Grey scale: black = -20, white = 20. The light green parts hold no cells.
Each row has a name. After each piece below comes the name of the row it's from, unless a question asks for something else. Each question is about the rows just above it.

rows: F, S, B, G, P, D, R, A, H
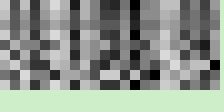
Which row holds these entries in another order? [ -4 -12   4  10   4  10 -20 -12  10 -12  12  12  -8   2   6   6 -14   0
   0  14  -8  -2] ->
A
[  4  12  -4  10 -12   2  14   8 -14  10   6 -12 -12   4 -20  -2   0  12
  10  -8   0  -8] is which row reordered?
H
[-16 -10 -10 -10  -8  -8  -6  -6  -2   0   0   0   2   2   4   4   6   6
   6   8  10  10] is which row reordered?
P
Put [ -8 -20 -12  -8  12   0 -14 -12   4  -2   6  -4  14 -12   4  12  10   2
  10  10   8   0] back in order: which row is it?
H
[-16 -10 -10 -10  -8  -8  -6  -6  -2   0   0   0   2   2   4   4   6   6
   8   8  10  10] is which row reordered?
S

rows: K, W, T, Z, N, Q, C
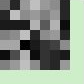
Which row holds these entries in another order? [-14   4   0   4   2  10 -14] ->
W
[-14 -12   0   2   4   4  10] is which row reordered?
C
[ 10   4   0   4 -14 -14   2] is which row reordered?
W
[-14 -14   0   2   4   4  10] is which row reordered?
W
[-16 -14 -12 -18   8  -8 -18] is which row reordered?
Q

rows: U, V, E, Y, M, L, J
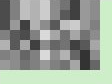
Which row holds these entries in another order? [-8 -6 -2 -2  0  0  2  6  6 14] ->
Y
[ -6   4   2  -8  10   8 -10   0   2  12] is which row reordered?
V

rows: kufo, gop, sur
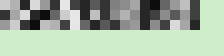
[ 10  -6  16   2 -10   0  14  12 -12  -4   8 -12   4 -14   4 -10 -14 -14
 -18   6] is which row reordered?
kufo
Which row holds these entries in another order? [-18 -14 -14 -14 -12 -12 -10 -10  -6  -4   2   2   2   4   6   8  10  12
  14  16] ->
gop
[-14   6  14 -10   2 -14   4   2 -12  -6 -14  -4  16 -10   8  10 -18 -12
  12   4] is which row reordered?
sur
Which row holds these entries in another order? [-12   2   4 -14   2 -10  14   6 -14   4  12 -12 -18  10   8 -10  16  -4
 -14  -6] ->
sur
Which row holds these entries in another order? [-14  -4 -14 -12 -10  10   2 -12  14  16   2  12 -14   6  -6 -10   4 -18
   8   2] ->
gop
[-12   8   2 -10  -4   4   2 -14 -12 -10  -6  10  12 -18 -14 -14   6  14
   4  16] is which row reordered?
sur
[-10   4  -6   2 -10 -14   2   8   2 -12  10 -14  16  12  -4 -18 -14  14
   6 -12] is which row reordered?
gop

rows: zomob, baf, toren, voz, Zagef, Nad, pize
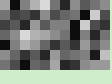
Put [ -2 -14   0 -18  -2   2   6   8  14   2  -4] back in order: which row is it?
voz
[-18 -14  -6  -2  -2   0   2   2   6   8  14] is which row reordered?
zomob
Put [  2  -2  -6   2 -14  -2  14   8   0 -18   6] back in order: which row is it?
zomob

